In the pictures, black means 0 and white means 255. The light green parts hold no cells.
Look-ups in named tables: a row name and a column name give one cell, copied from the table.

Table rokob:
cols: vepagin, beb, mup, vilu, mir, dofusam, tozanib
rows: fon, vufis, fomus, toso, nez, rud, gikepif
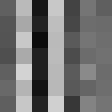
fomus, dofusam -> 117
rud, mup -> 19
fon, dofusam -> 117
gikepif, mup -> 36
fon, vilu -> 200
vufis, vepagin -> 85
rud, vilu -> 184

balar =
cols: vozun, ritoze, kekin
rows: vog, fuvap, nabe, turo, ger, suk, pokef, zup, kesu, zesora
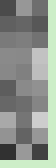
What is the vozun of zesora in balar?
49
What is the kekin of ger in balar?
189
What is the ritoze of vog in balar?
151
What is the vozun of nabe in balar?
122
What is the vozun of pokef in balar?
103
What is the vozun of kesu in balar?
147
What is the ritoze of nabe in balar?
126
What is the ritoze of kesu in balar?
99
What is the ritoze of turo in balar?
137
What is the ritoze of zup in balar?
117
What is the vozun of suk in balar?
93
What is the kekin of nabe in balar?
114
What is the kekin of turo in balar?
194
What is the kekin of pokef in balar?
133
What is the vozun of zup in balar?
169
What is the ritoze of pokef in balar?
109

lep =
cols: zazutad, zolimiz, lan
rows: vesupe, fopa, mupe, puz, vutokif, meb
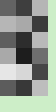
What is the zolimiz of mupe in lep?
45
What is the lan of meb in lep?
189
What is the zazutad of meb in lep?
92
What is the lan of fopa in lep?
59
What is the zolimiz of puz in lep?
29
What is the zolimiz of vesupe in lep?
62
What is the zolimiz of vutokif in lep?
215
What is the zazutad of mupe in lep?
94
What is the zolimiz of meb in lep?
56
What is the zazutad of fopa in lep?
182
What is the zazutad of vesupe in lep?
99

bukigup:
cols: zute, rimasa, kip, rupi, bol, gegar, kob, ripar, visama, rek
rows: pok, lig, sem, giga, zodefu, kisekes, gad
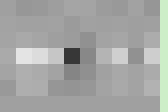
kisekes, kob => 163
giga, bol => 55
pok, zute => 160
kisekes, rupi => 150
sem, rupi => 159
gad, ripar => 160
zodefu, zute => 164
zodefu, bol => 133
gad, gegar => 160
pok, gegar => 164
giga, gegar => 136

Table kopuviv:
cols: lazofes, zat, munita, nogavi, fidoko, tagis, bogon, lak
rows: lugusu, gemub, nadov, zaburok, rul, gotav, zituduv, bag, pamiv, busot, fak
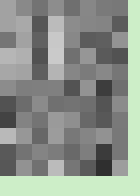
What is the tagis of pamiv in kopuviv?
133
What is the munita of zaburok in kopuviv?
82
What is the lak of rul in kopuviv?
118
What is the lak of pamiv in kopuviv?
120
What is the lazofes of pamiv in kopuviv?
185
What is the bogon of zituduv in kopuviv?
84
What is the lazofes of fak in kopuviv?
87
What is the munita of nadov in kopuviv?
97
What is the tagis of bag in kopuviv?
104
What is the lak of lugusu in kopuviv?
120
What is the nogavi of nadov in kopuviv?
200
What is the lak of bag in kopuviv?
121
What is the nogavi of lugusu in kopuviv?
141
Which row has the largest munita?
zituduv

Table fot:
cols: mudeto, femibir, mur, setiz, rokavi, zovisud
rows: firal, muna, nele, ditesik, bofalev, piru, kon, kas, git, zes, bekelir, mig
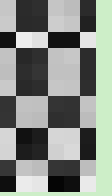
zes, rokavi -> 217
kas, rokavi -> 49
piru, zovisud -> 46
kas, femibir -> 190
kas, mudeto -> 52
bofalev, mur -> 53
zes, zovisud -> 26
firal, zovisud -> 43
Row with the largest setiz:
git

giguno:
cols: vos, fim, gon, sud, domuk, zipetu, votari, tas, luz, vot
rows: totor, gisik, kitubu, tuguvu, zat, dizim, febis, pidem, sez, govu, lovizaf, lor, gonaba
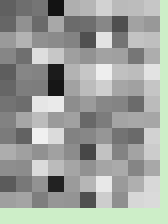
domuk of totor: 175
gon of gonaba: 126
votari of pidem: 124
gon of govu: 145
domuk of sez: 130
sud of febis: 234
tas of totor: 186
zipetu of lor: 182
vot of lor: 216
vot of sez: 210
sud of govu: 161
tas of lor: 154
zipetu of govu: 71
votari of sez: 150
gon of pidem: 188
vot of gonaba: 218
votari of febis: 135
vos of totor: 96
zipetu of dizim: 188
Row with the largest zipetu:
zat

